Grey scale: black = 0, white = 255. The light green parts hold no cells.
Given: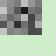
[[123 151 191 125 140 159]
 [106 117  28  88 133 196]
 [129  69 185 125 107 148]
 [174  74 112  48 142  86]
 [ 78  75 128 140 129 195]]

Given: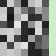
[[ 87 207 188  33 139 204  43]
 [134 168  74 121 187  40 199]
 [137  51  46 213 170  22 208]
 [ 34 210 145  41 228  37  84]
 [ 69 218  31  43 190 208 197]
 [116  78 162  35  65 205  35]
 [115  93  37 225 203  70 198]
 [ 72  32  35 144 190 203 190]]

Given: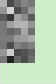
[[120 132 107  72 178]
 [151 108  76 212 147]
 [ 92 141 165  56  92]
 [148 182 179 160 120]
 [111 166 113 102 120]
 [170 157 153 123 123]
 [128 113 130  78 119]
 [ 98  83  73 204 151]
 [109  77 102  36 120]]

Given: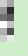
[[164 206]
 [ 46 148]
 [ 90 113]
 [195 251]
 [ 79 176]
 [233 206]]

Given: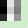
[[135 227  14]
 [123 204   2]
 [151 244  42]]

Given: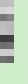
[[191 189]
 [215 212]
 [132 119]
 [184 188]
 [185 192]
 [ 63  59]
 [117 112]
 [204 205]
 [104 114]]

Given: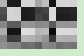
[[209 214 213  20 190 166 213 212  28  28 180]
 [ 39  36  33 219  67  61  33  30 209 212  81]
 [ 35  31  30 220  58  69  31  29 210 212  71]
 [149 148 150  90 140 136 148 150  91  92 134]
 [215 218 220  11 186 182 220 222  22  20 172]
 [175 173 179  57 148 167 177 181  63  61 134]
 [116 119 111 131 136  98 113 109 129 132 144]]

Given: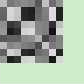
[[145 109 193  87 130 138 131 119 188]
 [ 34 221 128 103  31  39 198 215 103]
 [ 35 220 124 107  33  41 196 213 100]
 [191  48 128 134 191 187  68  55 144]
 [217  20 128 137 217 210  47  28 152]
 [130 106  70 176 143 135  97  99  89]
 [133 122 197  79 117 126 142 133 184]
 [ 37 218 119 109  36  42 193 210  98]
 [215  23 130 134 214 208  50  31 151]]
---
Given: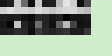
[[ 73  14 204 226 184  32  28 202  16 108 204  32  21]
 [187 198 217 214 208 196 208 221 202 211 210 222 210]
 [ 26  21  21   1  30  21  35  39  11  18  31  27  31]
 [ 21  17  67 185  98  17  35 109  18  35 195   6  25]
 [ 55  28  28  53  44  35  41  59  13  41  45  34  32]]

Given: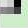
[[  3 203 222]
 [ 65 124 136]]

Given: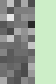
[[ 77 168  89 194 135]
 [128 126 126  87 136]
 [139 147 115 232 163]
 [ 41 121 119 108  86]
 [174 146 170  72 100]
 [ 99 140 110 199 155]
 [197 118 106 109 112]
 [ 99 109 109  90 132]
 [126  94  96  91  86]
 [173  77 107 100 114]
 [153  75  87 128 111]
 [118 137  82  93 169]]

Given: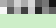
[[ 23 117  93 214 172 209 146 173]
 [ 96 138  36 202  63 173  89 247]]

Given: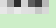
[[183  61  93 209  44 154 219]
 [216 199 223 224 233 220 231]]

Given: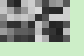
[[ 85 156 145  71 143 205 190  35  58 187]
 [205  39  40  48 215 201 149 101 165 198]
 [206 209 208  81  49 179 199 186 203 144]
 [ 83  40  36 133 197  46 106  47  49 109]
 [187  31  52  62 188  86  94  94 128 156]
 [ 87  42  44 175 217  50  63  57 107  62]]

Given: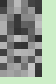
[[ 60  68 129 185 131  48]
 [ 57 152 122 168 140  74]
 [177 138 137  56 121 157]
 [190  94  97  57  89 175]
 [170 101  61  51  94 175]
 [ 46  93 166 190 141  70]
 [179 150  50  54 109 180]
 [ 64 174 178 182 143  64]
 [175  90 144  66 125 186]
 [ 59 197 114 166 156  83]
 [ 52 190 165 152 164 155]]

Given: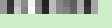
[[166  43 171  94 115 134 188  35 125 242 138 186  52 151]
 [166  55 175  98 129 136 188  40 131 254 132 199  56 151]]

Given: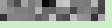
[[ 73 181 121 126 125 199 191  36   3 142 122 163  76 114 157]
 [ 67 106 130 121  71 132 127 103 104 177 120 128 127 138 151]
 [164  51 141 147 185  78  89 189 110  94 124 130 133 132  52]]
